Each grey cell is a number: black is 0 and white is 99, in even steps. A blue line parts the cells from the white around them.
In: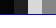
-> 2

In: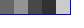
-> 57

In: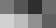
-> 81

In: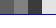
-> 37

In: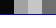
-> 3

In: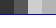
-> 20

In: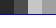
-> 16

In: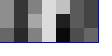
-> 85

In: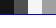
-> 8

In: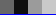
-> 40
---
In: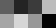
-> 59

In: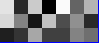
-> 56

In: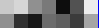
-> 23

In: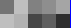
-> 37

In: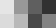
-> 28

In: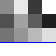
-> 36

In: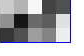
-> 36
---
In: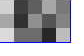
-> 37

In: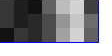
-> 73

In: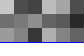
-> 73

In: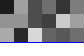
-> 43

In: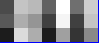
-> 99

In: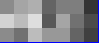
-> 49

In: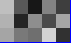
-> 9
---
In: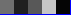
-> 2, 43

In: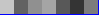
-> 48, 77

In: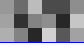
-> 55, 68

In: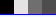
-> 30, 0

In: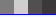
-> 22, 48

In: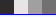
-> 44, 17

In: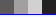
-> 13, 35
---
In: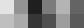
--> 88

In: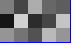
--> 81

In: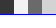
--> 94

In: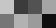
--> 77

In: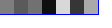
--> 84

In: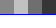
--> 75

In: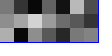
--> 82

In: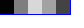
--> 84

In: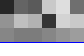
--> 86
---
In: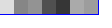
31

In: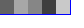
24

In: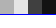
7

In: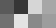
65

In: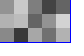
26

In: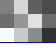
29

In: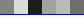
63
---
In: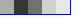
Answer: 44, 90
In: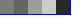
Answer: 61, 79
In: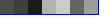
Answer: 69, 79
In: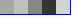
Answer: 52, 82
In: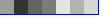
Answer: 48, 88
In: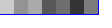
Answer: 34, 79
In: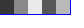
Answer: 91, 91
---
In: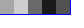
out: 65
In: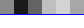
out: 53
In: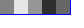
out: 50
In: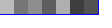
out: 73
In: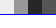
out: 92
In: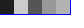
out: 12
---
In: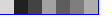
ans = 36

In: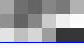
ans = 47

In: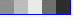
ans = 17

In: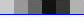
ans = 21

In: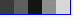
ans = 84

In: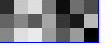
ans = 5

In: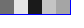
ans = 64

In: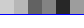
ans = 15

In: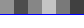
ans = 47
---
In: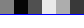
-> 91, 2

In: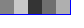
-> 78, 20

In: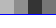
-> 72, 20

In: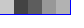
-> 78, 26

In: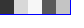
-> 96, 20

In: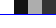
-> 99, 7

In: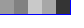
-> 78, 20

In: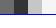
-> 95, 20

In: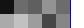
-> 75, 7

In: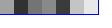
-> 90, 19
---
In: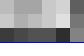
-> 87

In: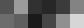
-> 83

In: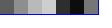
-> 80

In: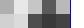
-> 90

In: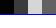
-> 83

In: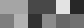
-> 88

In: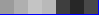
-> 76

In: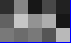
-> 77

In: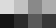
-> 85

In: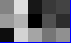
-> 86
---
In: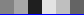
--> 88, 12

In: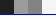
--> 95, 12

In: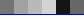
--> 82, 8

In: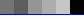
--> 77, 1

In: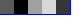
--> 84, 0

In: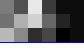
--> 90, 0
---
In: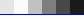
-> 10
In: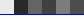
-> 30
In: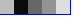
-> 86
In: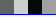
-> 62
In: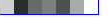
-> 99
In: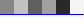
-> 95
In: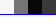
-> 22
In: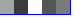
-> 47
